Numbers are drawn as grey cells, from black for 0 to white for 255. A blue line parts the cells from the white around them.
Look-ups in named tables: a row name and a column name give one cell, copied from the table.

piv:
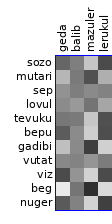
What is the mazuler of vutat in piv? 149
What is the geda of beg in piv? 234
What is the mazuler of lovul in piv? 116
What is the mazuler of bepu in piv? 206
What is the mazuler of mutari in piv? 81
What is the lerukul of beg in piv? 218
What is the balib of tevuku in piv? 122
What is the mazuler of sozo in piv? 197
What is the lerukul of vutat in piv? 124
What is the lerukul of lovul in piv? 166
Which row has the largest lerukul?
beg

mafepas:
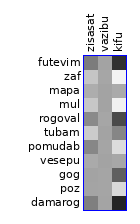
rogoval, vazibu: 166
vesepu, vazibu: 163
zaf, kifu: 243
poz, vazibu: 165
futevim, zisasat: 124
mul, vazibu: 163
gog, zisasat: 163
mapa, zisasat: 173
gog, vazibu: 165
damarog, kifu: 36
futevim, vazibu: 163
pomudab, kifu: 220
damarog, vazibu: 164
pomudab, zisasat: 135
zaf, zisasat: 197

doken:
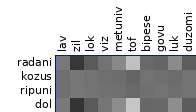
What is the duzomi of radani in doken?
93
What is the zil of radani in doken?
55
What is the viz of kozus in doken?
111
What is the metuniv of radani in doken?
137
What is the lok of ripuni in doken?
115
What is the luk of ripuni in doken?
110
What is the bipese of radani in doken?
105
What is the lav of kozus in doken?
111
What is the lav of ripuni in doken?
112
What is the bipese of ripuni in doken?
112
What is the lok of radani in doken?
90
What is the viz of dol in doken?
117

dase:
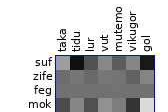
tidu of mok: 134
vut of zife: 119
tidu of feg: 113
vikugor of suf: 134
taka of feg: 113
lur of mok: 80
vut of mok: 144
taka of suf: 157
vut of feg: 113
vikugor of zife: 98
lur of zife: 106
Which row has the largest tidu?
mok

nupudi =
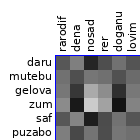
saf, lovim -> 85
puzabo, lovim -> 111
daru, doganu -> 113
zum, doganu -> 19
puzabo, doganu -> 118
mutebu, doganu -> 81
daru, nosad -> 37
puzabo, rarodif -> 126

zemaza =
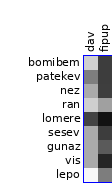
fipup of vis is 37
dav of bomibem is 207
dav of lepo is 247
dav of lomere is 67
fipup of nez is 62
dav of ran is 207
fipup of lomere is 18
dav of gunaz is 170
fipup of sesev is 61
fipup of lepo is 125

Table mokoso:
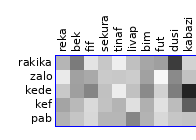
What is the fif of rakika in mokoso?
227
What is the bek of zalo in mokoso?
161
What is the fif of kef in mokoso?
218
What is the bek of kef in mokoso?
185
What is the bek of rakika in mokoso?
123
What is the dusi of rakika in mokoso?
60
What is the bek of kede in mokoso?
159
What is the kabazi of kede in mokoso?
35
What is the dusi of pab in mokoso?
198
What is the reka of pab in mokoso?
178
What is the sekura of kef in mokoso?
194
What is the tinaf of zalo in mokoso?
200
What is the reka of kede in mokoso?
200
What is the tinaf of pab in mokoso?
182
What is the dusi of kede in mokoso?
126
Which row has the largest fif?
rakika

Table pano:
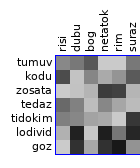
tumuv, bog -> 88
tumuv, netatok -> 202
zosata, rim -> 65
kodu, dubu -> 195
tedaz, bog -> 189
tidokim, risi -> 127
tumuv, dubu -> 120
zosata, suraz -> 181
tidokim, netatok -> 169
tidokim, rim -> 202
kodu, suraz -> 90
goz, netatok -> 49
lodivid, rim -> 118
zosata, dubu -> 194
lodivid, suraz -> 38
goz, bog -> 167
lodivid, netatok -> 30
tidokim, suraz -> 55
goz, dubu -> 49
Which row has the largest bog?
lodivid

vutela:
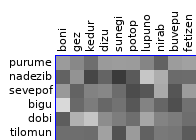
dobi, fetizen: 110
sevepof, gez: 99
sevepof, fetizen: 156
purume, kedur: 110
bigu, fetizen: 113
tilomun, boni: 110
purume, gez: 136
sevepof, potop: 76
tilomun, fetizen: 91
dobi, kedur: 197
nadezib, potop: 90
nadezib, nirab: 174
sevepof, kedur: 130
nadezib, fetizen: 108
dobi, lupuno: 166
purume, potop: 155
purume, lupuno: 133
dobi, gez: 177
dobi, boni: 93

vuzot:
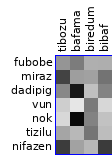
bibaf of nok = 194
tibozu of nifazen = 60
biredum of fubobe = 175
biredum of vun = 122
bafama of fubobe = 124
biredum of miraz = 161
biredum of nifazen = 183
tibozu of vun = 206
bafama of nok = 10

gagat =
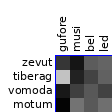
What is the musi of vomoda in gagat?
63
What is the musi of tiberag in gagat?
34
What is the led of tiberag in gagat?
97
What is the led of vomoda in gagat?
66
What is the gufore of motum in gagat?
4
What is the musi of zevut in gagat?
21

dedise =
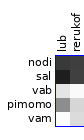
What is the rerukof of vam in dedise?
219
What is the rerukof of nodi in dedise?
63
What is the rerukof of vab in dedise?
250
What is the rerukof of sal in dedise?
64
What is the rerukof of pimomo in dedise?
214
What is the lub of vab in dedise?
228
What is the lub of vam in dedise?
252
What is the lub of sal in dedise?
30
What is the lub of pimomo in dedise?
141
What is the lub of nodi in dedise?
57
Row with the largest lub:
vam

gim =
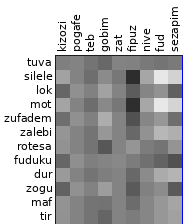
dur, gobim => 126
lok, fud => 146
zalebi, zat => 131
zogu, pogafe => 145
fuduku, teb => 127
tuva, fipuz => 129
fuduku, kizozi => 102
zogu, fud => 140
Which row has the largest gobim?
zufadem

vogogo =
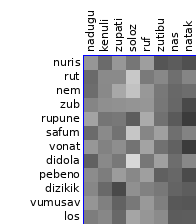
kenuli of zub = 143
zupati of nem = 168
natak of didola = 136
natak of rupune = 59
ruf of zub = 150
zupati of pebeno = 156
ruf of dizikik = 129
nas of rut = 111
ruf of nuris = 158
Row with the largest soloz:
didola

